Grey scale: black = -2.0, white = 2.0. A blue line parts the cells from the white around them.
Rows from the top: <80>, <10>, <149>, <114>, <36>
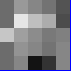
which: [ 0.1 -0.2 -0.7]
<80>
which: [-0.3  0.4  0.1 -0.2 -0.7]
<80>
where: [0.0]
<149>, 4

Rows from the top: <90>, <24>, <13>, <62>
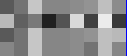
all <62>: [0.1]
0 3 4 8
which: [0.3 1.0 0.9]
<13>

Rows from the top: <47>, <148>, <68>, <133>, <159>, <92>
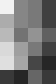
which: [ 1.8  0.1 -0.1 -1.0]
<47>
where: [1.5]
<159>, 0
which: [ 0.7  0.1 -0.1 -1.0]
<148>
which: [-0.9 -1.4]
<159>
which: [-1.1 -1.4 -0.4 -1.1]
<92>

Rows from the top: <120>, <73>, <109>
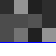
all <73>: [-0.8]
0 1
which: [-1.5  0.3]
<109>

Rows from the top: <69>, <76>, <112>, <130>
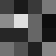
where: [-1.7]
<112>, 3
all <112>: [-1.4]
0 1
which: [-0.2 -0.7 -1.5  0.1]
<130>

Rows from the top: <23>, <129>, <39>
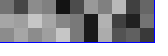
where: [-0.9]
<23>, 1
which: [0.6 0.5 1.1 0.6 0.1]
<129>
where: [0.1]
<129>, 4
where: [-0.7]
<39>, 8
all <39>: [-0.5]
9
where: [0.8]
<129>, 7

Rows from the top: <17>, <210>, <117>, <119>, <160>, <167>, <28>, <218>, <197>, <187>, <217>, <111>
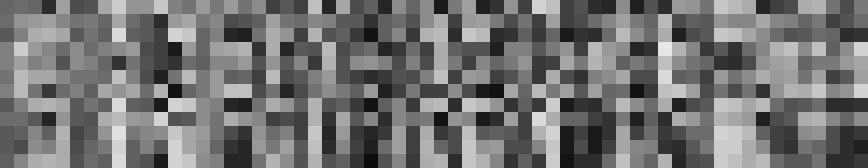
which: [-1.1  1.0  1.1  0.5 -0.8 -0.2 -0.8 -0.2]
<28>
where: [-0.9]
<187>, 5

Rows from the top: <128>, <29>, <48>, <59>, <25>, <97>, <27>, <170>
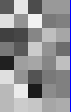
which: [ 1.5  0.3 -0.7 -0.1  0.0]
<97>
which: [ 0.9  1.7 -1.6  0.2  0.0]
<27>
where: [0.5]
<25>, 1
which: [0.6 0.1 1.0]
<25>

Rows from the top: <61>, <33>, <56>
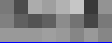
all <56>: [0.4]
0 1 2 4 6
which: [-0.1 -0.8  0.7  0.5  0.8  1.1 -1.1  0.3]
<61>

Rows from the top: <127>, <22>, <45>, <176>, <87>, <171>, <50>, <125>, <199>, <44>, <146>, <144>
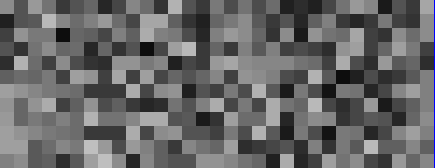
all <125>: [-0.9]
16 18 23 25 28
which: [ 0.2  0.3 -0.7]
<44>

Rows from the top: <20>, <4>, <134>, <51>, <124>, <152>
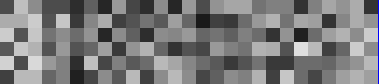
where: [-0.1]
<152>, 23
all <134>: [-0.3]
5 18 22
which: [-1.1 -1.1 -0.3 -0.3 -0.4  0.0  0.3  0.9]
<124>
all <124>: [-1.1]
16 19 20
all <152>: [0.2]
7 11 13 16

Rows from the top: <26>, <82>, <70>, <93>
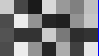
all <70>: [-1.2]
1 2 6
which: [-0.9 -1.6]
<26>
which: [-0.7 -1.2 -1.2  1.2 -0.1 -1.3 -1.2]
<70>

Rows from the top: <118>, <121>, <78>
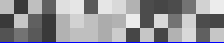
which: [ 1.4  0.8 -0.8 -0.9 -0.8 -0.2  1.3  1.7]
<118>
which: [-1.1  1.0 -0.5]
<118>
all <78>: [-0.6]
2

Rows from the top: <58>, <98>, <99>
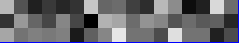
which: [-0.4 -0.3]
<58>
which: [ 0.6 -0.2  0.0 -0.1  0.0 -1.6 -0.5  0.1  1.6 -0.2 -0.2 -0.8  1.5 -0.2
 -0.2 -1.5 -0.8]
<99>
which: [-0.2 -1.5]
<99>
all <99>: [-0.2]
1 9 10 13 14
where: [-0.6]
<98>, 14
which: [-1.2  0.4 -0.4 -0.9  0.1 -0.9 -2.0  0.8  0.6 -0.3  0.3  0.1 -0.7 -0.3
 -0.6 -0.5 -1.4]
<98>
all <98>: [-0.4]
2

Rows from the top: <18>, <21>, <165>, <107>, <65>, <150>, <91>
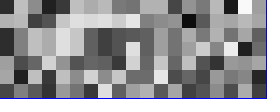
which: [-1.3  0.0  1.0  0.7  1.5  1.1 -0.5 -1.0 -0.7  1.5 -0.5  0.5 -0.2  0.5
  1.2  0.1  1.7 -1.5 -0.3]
<107>
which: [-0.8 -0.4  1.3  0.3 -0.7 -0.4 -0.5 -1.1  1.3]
<65>
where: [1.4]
<21>, 6
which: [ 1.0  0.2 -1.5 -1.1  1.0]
<18>

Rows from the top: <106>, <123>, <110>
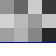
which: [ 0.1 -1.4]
<110>
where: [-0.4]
<106>, 1
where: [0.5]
<110>, 0
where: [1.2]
<106>, 2
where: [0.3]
<106>, 0

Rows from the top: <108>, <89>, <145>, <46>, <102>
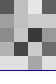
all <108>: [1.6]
2
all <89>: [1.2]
2 3
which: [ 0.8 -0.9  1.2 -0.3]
<46>
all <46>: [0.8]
0
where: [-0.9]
<46>, 1
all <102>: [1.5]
0 1 3

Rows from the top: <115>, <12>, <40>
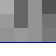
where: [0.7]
<115>, 0
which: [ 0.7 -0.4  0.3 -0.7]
<115>
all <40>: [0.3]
0 2

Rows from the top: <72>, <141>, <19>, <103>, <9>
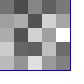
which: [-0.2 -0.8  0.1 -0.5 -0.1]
<72>
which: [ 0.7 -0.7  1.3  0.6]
<141>

